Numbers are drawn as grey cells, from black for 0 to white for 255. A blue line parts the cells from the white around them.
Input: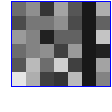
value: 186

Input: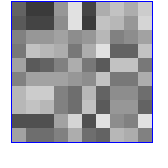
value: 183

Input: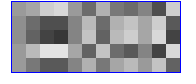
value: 154

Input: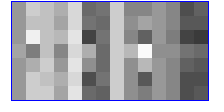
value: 134

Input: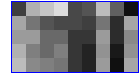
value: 155
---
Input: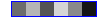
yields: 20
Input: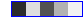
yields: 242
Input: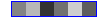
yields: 94
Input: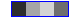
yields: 111
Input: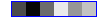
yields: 194
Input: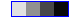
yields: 8
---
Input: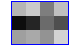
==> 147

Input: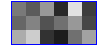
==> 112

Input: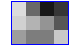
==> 125

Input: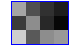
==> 141

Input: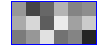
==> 132

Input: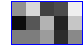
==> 44

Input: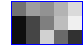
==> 106

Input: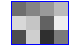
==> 47
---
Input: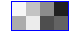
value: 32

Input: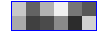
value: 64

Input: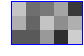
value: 89

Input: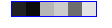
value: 11

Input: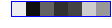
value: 99

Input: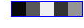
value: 8

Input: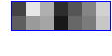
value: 165

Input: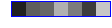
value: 103
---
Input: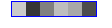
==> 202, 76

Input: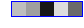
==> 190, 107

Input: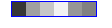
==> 55, 129

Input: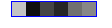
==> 196, 135

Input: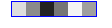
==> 221, 159

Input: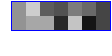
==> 147, 69

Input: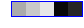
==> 171, 38
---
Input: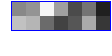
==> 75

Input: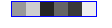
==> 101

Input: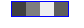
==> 127

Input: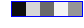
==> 107

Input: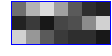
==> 90

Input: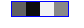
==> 13

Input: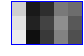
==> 46

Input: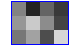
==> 36
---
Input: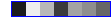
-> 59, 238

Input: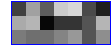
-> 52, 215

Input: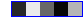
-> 104, 235

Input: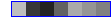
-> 98, 190

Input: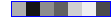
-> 97, 239

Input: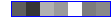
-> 155, 251

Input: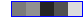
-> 37, 220
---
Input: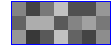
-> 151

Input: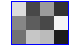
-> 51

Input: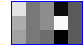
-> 90

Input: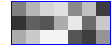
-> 62

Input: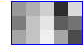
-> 218

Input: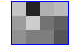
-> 187

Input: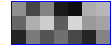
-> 183

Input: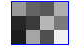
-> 174

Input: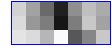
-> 171

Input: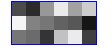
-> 205
